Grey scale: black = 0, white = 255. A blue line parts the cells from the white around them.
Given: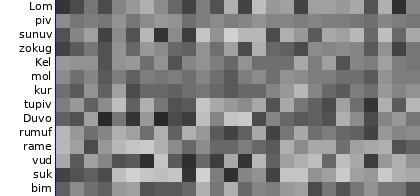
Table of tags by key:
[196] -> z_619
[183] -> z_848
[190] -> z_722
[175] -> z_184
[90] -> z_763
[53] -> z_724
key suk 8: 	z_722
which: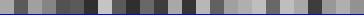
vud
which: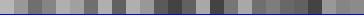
rumuf
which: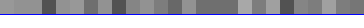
Kel

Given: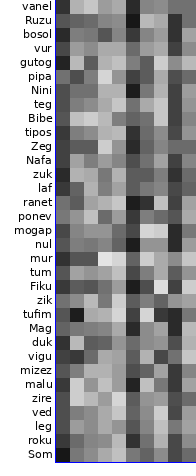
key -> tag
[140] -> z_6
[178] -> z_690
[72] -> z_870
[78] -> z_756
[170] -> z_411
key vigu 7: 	z_690
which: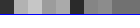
vanel
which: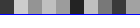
malu
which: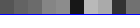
Ruzu

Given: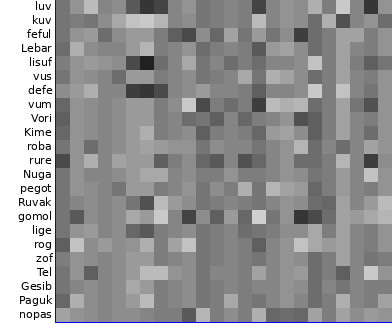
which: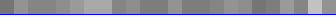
Nuga
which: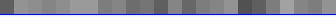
Vori
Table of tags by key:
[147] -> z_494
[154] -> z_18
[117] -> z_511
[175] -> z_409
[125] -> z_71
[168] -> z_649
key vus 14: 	z_649
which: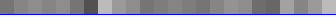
Ruvak

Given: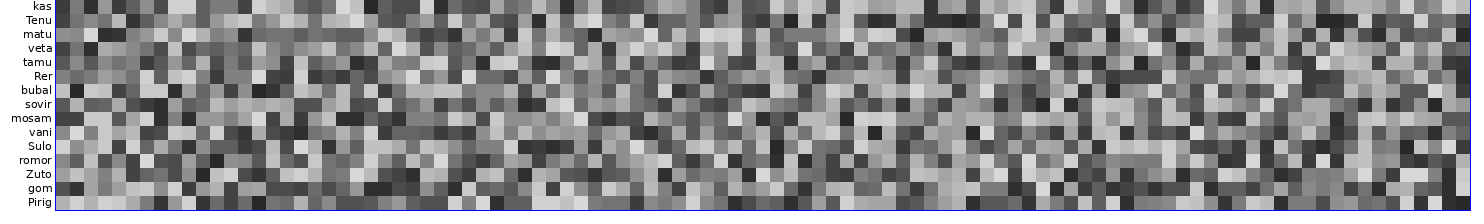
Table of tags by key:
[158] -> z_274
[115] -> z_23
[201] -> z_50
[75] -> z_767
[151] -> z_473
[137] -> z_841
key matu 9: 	z_841
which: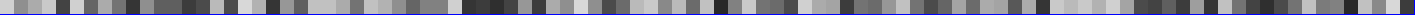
Sulo
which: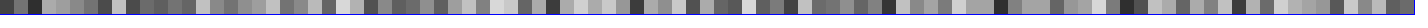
veta

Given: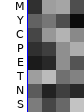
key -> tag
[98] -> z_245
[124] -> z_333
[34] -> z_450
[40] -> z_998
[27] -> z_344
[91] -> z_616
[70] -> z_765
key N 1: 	z_616
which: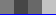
S
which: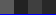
N
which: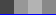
C
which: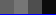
Y

